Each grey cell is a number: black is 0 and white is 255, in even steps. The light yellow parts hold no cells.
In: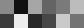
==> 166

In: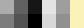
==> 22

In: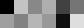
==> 136

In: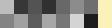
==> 83

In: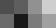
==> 145

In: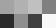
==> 192

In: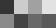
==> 161

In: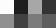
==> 167
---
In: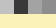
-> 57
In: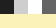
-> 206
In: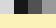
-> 23
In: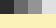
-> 106
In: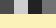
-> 205
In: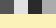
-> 225
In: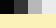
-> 53
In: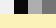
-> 9
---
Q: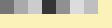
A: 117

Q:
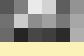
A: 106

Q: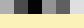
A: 175

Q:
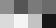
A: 218

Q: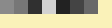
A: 138

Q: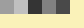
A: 158
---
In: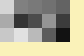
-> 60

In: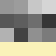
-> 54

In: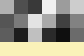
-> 130

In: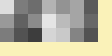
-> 103

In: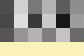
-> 156

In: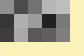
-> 121

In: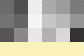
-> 149

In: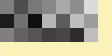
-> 156
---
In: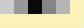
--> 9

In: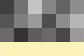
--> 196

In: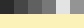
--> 96

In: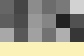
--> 140

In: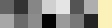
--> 134

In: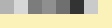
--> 124

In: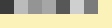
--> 148

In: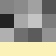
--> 161

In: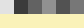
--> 98

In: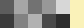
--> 114
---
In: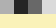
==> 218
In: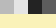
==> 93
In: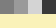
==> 57
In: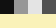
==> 81
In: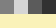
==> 49
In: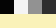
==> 46
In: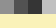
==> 192
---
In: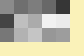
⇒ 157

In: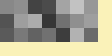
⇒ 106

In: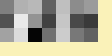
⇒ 97

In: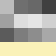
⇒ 168

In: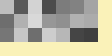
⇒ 63

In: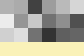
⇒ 101

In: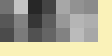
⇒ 167

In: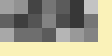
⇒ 131

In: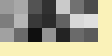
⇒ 90
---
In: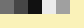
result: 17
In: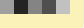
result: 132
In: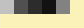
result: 44
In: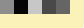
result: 199
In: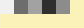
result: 162
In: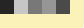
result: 120
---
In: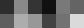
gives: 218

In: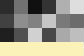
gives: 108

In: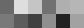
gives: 162

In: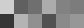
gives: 151

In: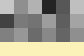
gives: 164

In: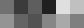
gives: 127

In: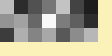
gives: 44

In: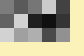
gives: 52
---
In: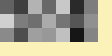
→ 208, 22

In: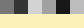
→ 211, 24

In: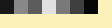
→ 225, 5

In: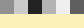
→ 239, 34

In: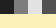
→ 226, 32

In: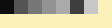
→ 199, 13

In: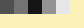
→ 231, 21

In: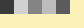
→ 209, 58
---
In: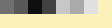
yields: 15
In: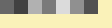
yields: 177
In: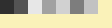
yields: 231
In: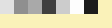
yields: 169
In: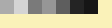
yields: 122
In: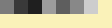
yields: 31
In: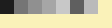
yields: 144
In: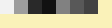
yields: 41
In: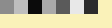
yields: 11
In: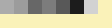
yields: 103
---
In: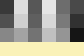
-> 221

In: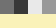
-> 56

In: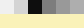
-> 212

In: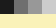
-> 111

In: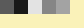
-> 24

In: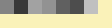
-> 56

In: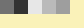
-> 50

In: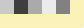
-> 62

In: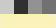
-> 48
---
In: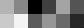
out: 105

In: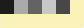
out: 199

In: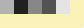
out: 82

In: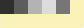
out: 220

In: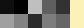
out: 125

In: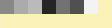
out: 80

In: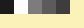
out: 91

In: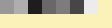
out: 70

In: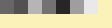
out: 158

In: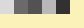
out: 184
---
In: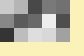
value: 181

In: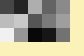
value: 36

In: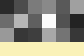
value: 76

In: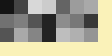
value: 68

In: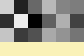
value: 33

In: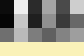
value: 238

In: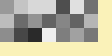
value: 196
